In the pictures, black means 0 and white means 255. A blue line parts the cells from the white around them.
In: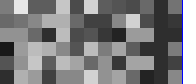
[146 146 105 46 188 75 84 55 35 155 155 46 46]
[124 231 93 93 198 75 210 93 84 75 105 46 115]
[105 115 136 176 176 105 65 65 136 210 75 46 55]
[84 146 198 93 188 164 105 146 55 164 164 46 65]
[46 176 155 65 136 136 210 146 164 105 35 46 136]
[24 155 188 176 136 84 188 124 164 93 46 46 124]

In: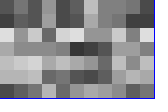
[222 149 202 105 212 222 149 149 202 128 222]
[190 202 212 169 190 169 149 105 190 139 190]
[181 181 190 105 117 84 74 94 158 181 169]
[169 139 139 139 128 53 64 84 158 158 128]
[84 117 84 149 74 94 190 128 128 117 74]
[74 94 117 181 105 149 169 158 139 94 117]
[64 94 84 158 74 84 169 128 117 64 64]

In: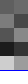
[206 156]
[124 72]
[95 106]
[84 136]
[28 52]

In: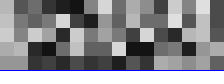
[204 132 204 162 41 204 121 162 121 64 214 75 41 183 193 85]
[193 121 97 121 214 64 30 150 97 183 109 109 223 85 193 75]
[183 85 109 52 30 19 132 214 109 172 141 64 204 132 223 75]
[172 183 41 19 109 193 97 97 214 19 19 109 121 30 150 172]
[150 150 52 64 41 75 52 64 30 85 52 172 162 141 162 97]

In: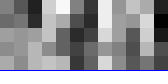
[171 140 183 195 183 55 98 216 140 87 117 66]
[159 150 159 195 98 43 66 216 159 87 207 24]
[140 150 183 140 98 66 107 150 129 78 183 78]
[129 87 33 207 248 129 55 238 150 195 171 33]
[107 117 43 195 171 78 43 238 159 150 216 2]

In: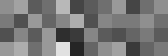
[153 173 111 153 225 37 101 143 162 58 101 122]
[143 162 91 111 184 69 91 111 153 69 111 143]
[122 80 153 101 134 173 80 134 122 122 143 111]
[80 134 91 153 46 58 134 91 80 101 122 91]

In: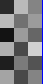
[186 113 155]
[176 73 209]
[164 73 132]
[42 186 132]
[30 123 83]
[19 155 102]

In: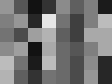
[188 115 27 188 106 75 139 39]
[179 95 51 115 106 75 150 39]
[150 86 18 51 139 95 127 27]
[139 159 18 169 106 86 127 169]
[127 150 39 230 115 63 127 188]
[115 75 159 179 95 63 169 169]
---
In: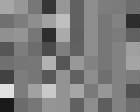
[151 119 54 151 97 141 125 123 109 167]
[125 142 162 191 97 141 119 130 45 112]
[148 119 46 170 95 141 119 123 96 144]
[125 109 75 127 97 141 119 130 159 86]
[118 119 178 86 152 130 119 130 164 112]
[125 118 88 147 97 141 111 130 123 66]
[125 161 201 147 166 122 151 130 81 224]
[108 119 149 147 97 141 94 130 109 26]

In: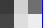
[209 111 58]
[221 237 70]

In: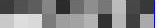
[81 93 133 43 109 142 119 187 71 56 59]
[221 217 123 158 163 179 49 181 63 170 201]

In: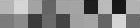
[213 163 101 162 164 31 186 24 178 182]
[139 59 105 67 161 165 101 212 108 124]

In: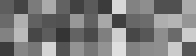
[68 123 171 98 65 90 59 216 130 142 80 80 171 94]
[176 97 84 81 152 98 168 63 103 108 174 181 149 106]
[187 71 93 52 99 74 127 207 71 87 142 106 204 130]
[134 119 212 83 147 119 147 223 129 140 143 203 86 60]

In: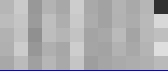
[202 152 179 168 205 169 162 179 169 182 48 182]
[197 155 190 174 201 172 162 178 172 185 216 188]
[194 144 189 181 195 164 168 186 164 184 191 178]
[204 151 175 167 205 165 163 178 168 180 222 176]
[187 160 182 169 197 158 165 170 173 176 186 168]

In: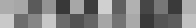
[167 90 147 56 167 61 208 96 177 70 119 58 175 172]
[109 134 199 107 82 101 166 115 169 57 85 93 193 201]

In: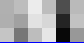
[189 236 189 78 186 176]
[161 226 215 36 194 175]
[119 189 230 8 152 197]
